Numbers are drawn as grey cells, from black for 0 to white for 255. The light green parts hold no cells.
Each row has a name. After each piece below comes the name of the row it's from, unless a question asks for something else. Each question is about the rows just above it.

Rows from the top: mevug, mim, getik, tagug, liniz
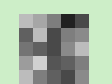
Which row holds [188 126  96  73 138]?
liniz
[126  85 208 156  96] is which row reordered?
tagug
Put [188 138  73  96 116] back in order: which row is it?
getik
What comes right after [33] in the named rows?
[73]
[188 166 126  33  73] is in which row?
mevug
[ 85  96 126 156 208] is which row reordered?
tagug
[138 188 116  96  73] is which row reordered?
getik

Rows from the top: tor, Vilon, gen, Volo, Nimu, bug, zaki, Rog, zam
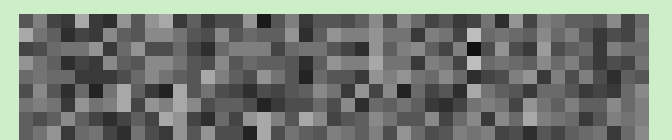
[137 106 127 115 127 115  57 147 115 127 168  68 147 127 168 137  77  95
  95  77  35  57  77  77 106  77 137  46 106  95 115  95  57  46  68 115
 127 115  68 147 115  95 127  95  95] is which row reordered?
zaki
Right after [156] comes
[77]

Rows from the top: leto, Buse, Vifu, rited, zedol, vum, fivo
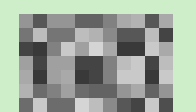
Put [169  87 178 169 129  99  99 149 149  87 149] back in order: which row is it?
leto
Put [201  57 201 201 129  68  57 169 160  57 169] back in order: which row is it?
zedol
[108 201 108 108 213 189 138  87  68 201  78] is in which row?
fivo
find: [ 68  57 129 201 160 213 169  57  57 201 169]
Vifu

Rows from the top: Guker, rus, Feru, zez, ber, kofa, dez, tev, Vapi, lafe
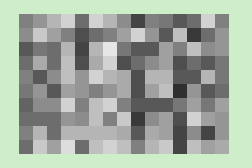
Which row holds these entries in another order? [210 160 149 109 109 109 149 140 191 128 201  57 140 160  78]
tev
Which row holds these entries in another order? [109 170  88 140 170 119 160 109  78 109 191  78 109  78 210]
zez
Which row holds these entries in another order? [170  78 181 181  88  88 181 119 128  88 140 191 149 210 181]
ber
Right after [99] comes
[140]

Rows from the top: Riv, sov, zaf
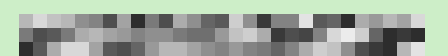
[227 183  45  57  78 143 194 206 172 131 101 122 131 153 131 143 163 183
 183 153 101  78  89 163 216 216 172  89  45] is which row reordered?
zaf
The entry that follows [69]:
[131]

